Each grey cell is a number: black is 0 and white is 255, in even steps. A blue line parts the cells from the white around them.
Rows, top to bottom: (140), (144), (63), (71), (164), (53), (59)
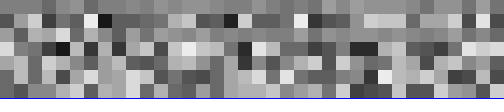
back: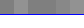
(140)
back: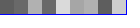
(59)
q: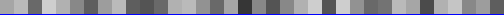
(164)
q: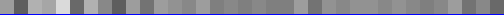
(63)
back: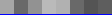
(164)

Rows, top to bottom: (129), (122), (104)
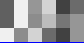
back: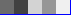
(129)
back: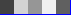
(129)
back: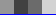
(104)
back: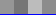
(122)
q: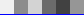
(104)

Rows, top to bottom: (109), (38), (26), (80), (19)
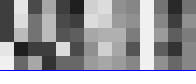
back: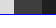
(80)
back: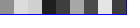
(109)
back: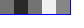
(109)

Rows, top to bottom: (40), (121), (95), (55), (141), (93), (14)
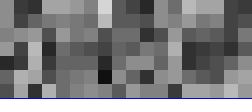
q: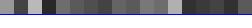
(55)
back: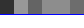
(141)

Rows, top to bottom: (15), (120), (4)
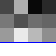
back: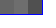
(120)
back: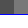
(120)

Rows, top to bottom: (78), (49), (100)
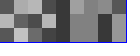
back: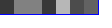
(49)
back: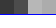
(78)
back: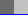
(100)
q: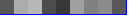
(78)
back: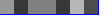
(49)
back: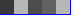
(49)
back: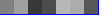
(78)

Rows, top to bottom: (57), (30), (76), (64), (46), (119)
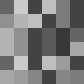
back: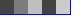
(57)
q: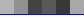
(64)

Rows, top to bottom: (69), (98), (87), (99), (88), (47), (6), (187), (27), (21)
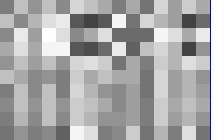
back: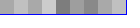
(187)
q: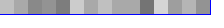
(47)
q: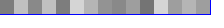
(6)
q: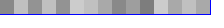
(187)

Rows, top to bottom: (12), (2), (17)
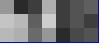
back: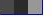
(17)
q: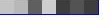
(2)
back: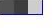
(2)
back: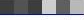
(2)

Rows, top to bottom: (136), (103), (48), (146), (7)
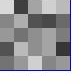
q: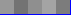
(48)
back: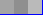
(146)

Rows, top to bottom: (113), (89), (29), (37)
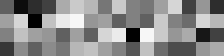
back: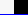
(29)
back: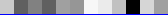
(89)
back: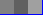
(89)
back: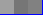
(113)
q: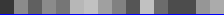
(37)
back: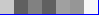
(89)
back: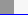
(89)

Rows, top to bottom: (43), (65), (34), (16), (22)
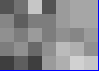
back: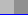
(16)
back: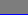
(65)
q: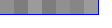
(34)
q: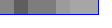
(65)

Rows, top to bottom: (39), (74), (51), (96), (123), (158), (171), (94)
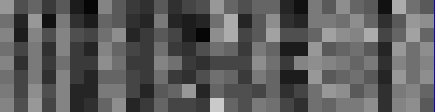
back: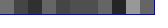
(171)
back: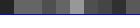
(39)
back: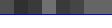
(158)
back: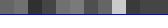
(94)
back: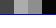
(51)
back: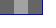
(51)
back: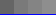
(123)

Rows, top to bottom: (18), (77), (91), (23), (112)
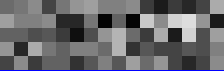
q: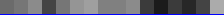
(18)
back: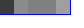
(18)
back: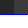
(18)
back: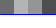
(91)
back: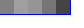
(18)
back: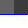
(112)
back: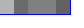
(23)

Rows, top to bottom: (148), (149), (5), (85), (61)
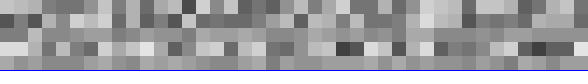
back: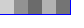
(148)
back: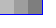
(149)
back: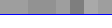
(61)

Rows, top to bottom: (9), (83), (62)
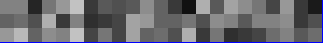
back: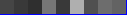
(62)
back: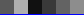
(9)
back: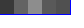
(9)
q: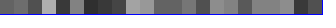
(83)
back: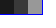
(9)
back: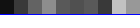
(9)
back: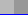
(62)

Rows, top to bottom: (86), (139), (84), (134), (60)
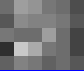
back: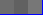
(60)
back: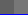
(60)
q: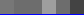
(84)
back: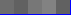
(60)
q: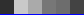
(134)
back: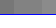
(139)

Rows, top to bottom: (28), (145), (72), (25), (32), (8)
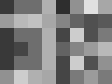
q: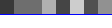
(32)
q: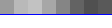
(145)
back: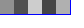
(32)

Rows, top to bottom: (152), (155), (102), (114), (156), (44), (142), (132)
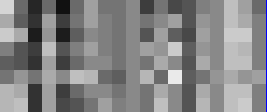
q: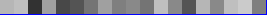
(132)
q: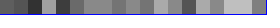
(156)
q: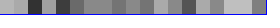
(142)

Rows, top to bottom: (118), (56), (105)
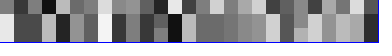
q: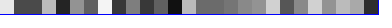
(56)
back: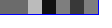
(105)

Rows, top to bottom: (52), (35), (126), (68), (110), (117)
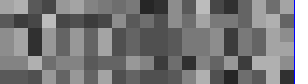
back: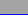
(68)
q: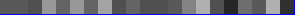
(117)
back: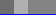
(110)
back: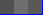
(35)
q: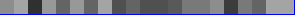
(68)
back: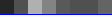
(117)
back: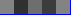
(110)

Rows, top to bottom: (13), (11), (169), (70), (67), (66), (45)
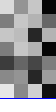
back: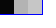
(70)
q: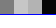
(70)
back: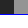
(66)
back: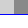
(45)
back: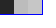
(169)

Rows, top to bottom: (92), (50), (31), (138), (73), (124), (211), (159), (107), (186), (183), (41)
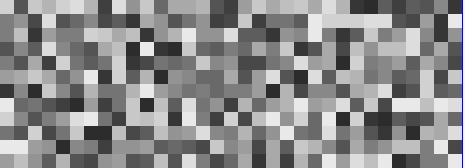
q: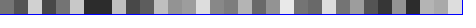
(186)
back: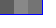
(124)
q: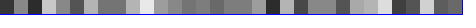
(211)
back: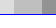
(138)
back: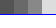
(138)
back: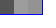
(41)
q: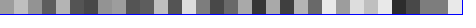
(41)

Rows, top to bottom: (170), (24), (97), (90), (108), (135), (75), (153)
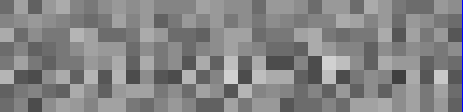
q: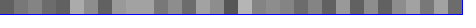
(75)
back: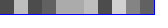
(135)
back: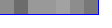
(90)
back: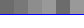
(24)

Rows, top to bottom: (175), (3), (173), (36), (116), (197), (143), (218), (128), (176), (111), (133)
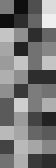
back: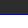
(197)
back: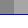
(111)
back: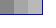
(111)

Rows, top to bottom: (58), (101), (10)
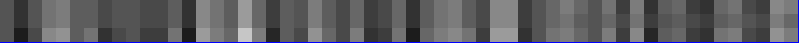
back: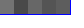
(101)
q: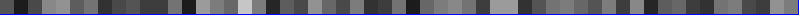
(10)

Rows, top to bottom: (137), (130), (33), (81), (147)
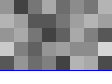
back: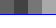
(33)
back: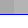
(147)
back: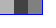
(147)
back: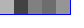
(147)
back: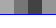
(137)
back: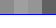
(81)

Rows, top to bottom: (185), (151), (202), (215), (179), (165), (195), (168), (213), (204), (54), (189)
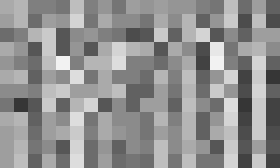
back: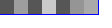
(54)
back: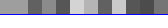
(202)

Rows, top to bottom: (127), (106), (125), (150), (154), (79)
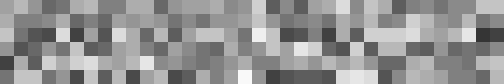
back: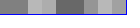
(154)
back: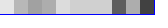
(125)
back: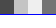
(125)
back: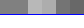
(127)
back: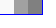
(79)

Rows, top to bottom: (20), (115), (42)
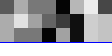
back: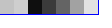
(115)
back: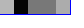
(20)
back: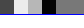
(20)

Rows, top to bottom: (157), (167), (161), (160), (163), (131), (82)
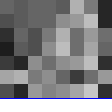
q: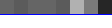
(157)
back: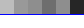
(163)
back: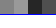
(82)
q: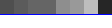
(167)
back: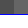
(161)

